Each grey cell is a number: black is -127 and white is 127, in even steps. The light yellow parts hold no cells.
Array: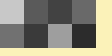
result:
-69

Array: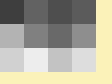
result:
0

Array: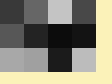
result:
-92

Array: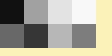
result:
-73

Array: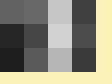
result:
-56

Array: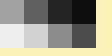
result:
83
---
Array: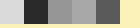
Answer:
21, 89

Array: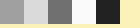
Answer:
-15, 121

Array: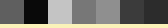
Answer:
-8, 68

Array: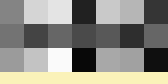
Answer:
-53, 122

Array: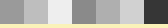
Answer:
10, 110

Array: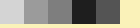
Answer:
-1, 84

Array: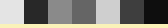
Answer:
-26, 100

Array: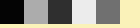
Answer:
-80, 108

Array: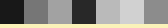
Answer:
-87, 81
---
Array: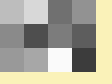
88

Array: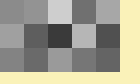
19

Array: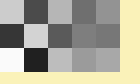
-52

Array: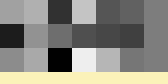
48

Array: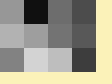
-111

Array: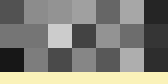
12
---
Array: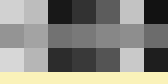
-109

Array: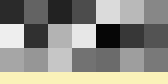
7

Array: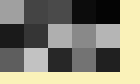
-123

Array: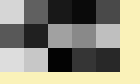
-54

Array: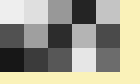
68

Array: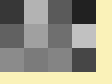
-94
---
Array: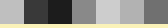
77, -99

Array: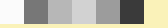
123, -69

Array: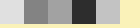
96, -82

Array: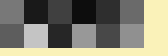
68, -114

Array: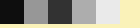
106, -113

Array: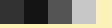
71, -107

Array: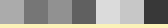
91, -71

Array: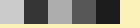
75, -99

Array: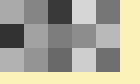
86, -77

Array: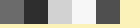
119, -81
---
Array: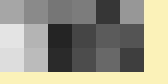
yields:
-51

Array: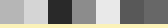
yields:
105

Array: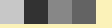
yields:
-77

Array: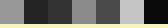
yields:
-53

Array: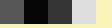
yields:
-120

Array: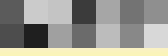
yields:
60

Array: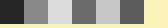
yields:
-20

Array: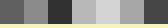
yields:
85

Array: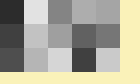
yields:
86

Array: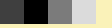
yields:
-127
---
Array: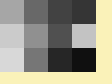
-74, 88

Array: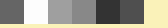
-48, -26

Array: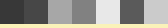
75, -71

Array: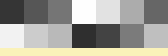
-25, 114

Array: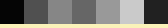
-94, -122

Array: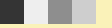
78, -75

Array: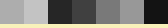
-108, 46
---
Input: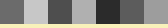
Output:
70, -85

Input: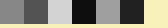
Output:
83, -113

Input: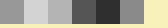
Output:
82, -80

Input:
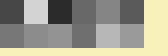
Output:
84, -84

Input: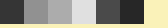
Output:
96, -88

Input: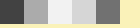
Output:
114, -61

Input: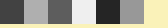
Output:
111, -90

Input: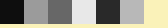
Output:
104, -113

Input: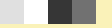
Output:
127, -73
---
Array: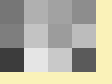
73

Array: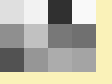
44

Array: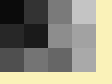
-25

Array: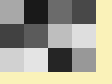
-90

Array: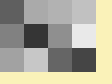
-26

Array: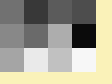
65
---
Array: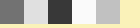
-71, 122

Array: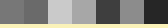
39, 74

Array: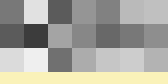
7, 111

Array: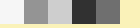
78, 118

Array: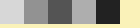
-43, 87

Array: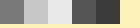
105, 105
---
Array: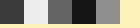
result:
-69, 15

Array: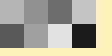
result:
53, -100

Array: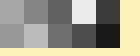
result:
39, -103

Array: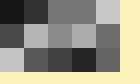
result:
-106, -27

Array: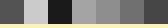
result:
-44, -58

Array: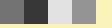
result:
-12, 20
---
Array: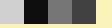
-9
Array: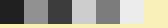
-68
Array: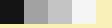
68
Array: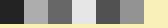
-24
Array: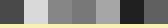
8
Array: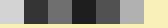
-16
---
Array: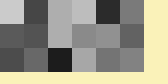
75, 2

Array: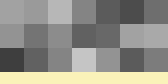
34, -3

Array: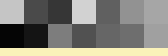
69, 32

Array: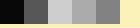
-119, 2

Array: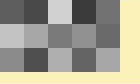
-33, 39

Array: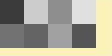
-68, -42

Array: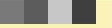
-6, -64
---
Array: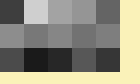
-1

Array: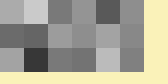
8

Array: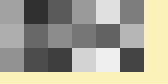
54

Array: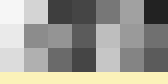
-15

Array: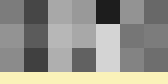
-3

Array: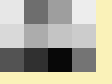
76

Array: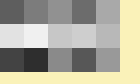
56

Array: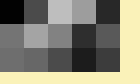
-38

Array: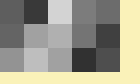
-63

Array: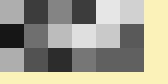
-38
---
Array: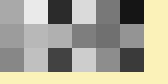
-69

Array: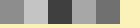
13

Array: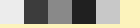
9

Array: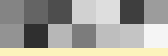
-49

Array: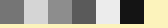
-9

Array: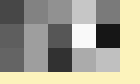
-57

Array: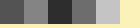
-18

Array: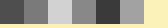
-5
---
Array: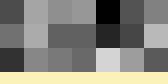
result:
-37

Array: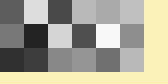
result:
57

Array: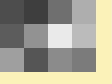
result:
-4

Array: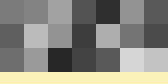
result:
67

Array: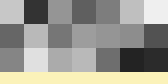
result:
-84

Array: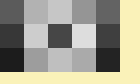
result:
-92

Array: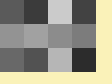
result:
-83
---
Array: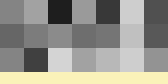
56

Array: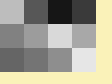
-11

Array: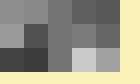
-11

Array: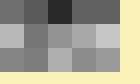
48

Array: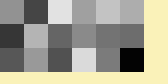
90

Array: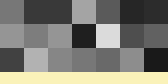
-22

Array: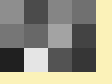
101
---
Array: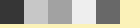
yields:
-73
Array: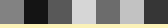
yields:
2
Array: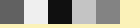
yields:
-30
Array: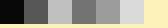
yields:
-119
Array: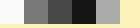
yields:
121
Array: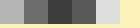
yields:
52
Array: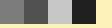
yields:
-3
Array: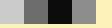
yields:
75
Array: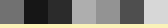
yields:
-14
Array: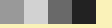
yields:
25
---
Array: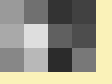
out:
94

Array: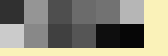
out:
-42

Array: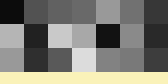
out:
-109

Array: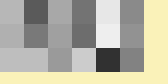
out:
-18

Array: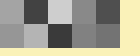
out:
-69

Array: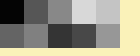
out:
-75
